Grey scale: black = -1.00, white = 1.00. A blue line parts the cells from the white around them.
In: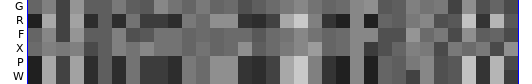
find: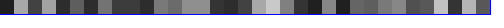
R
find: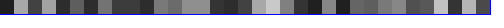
P
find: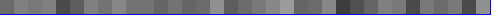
X

